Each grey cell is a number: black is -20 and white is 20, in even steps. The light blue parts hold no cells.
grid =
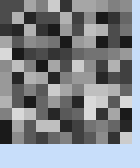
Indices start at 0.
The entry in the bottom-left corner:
-16
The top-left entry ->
-8
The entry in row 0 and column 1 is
-8
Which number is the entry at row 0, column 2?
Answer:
6
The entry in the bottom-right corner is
12
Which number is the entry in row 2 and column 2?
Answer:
8
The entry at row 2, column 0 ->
-12
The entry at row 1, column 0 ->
-8
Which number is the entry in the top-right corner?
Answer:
2

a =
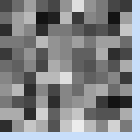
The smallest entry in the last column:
-15
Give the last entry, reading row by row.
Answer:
-1
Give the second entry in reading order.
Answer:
-3
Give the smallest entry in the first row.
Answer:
-11
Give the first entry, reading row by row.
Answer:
-9
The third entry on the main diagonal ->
1
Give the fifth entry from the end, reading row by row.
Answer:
17
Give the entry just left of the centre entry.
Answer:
7
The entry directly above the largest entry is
11
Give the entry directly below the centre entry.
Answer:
15
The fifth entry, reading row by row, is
-9
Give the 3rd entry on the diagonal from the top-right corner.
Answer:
-7
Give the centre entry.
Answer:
3
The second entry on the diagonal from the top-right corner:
-17
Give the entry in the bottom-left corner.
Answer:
-13
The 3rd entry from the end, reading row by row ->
1
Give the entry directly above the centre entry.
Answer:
1
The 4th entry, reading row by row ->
-5
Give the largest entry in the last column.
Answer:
11

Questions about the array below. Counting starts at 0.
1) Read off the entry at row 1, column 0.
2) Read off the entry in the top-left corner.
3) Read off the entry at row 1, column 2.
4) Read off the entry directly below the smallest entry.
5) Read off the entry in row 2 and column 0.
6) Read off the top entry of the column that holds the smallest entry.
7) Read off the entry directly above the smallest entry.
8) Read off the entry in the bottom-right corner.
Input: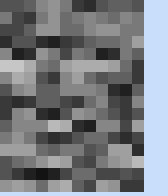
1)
-1
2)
-7
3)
-11
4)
-3
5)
-9
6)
1
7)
3
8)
-11

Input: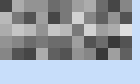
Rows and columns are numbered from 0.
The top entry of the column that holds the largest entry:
1
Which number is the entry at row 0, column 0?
-9
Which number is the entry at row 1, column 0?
9
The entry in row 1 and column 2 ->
-7
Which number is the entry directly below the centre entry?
-3
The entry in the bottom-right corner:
-5
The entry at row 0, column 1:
7
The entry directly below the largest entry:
-7
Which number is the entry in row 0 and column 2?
3
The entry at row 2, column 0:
7
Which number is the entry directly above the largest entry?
-7
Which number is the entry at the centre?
9
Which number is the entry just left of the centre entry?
11
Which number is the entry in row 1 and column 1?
-1
